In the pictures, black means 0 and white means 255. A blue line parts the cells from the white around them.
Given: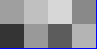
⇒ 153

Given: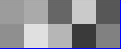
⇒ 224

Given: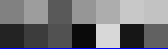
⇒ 60

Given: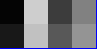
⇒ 193

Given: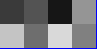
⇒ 110

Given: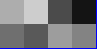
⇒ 89

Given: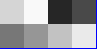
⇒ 150
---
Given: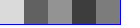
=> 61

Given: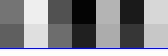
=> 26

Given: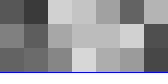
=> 99

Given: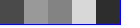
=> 216

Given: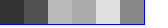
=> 224

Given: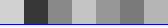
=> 123

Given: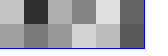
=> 224

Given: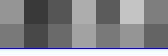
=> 195
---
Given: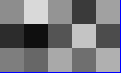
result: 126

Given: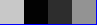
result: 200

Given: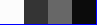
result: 252

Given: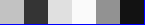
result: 194

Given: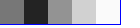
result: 119

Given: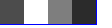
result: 76

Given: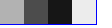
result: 178

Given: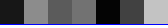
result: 23
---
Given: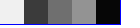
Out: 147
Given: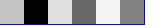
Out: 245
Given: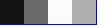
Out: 251
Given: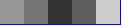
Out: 95
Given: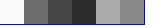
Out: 172
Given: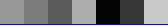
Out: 55
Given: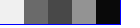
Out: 147
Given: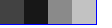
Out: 138
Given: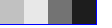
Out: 115
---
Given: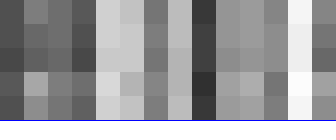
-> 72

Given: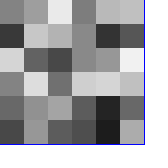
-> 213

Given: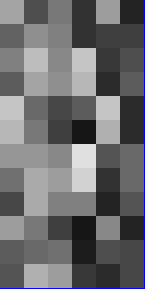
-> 128

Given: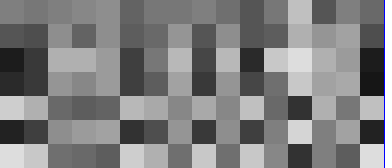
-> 28

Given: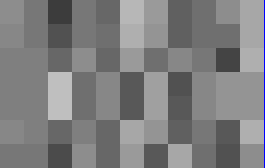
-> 127
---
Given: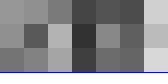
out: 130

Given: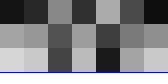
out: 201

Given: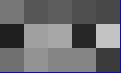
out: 147

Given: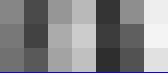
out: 89

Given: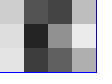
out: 60

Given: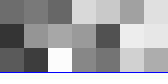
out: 60

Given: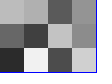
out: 241

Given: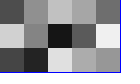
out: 35
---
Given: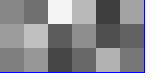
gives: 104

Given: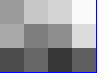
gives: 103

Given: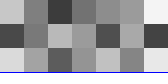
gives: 193

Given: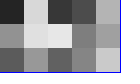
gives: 97

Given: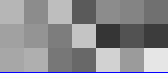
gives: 210

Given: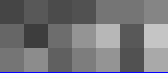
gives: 148

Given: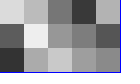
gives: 201
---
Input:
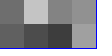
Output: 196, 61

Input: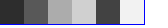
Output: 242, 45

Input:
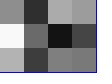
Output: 249, 19

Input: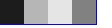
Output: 229, 28

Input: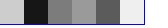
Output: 239, 22

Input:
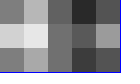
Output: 231, 41

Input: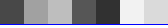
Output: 242, 49
